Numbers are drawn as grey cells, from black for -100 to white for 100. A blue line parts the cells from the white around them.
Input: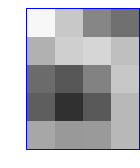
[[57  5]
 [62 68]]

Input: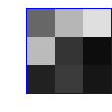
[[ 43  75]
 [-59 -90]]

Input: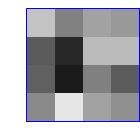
[[  1  27]
 [-69  47]]

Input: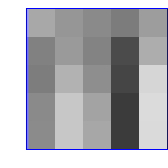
[[18  8]
 [21  3]]

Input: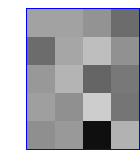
[[27 15]
 [30 49]]

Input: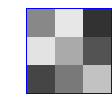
[[ 81 -61]
 [ 33 -35]]
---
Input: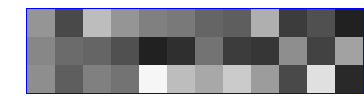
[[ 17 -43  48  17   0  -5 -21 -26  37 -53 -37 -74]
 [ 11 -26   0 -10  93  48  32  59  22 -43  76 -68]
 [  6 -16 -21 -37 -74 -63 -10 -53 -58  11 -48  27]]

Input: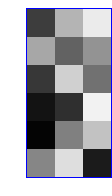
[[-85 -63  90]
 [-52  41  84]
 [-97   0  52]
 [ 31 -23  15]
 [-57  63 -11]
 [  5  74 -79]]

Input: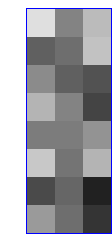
[[-25 -14  52]
 [ 75   3  47]
 [ 57  -9  41]
 [ -3  -3  15]
 [  9 -25 -36]
 [ 41   3 -47]
 [ 21 -14 -59]
 [-42 -20 -74]]

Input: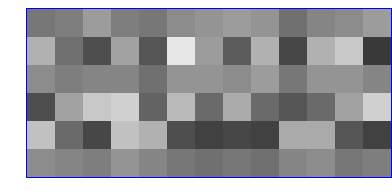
[[-39  27  57  63 -22  45 -17  33 -17 -33 -17  27  63]
 [ -7  -1  22  -1  -7  10  16  22  16 -12   4  10  22]
 [ 10  -1   4   4 -12  16  16  10  22  -7  16  16   4]
 [ 10   4  -1  16   4  -7 -12  -7 -12   4  10  -7  -1]
 [ 39 -12 -39  27 -33  81  22 -28  39 -44  39  57 -55]
 [ 51 -17 -44  51  39 -39 -49 -44 -49  33  33 -33 -49]]

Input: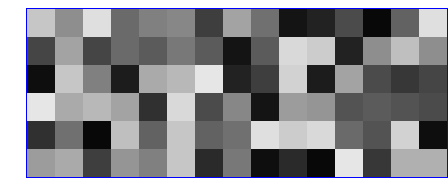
[[ 55  11  75 -17   0   6 -51  28 -12 -84 -73 -41 -94 -23  75]
 [ 80  33  44  28 -62  70 -41   6 -84  22  17 -35 -29 -35 -41]
 [-89  55   0 -78  33  44  80 -73 -51  65 -78  28 -41 -57 -46]
 [-46  28 -46 -17 -29  -6 -29 -84 -29  70  60 -73  11  50  11]
 [ 22  33 -51  17   0  55 -67  -6 -89 -67 -94  80 -57  38  38]
 [-62 -12 -94  50 -23  55 -23 -12  75  60  70 -17 -35  65 -89]]

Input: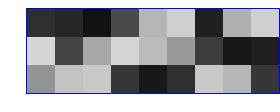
[[ 15  52  57 -58 -81 -64  57  42 -58]
 [ 68 -47  31  68  47  21 -52 -81 -76]
 [-64 -70 -86 -42  42  62 -76  37  62]]

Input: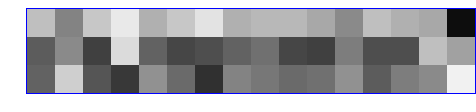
[[ 50   3  56  83  38  56  78  38  44  44  32   8  50  38  32 -90]
 [-23  62 -33 -56  14 -17 -62   3  -7 -17 -12  14 -28  -2   8  89]
 [-28   8 -50  72 -23 -45 -39 -23 -12 -45 -50  -2 -39 -39  50  26]]
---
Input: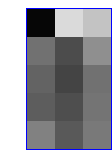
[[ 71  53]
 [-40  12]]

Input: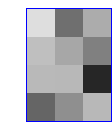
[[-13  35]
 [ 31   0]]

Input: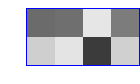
[[-13  80]
 [ 79 -54]]

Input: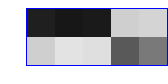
[[-82 -80]
 [ 78  75]]

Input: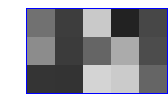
[[-52  58]
 [-54 -21]]

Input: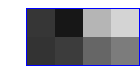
[[-82  42]
 [-53 -20]]
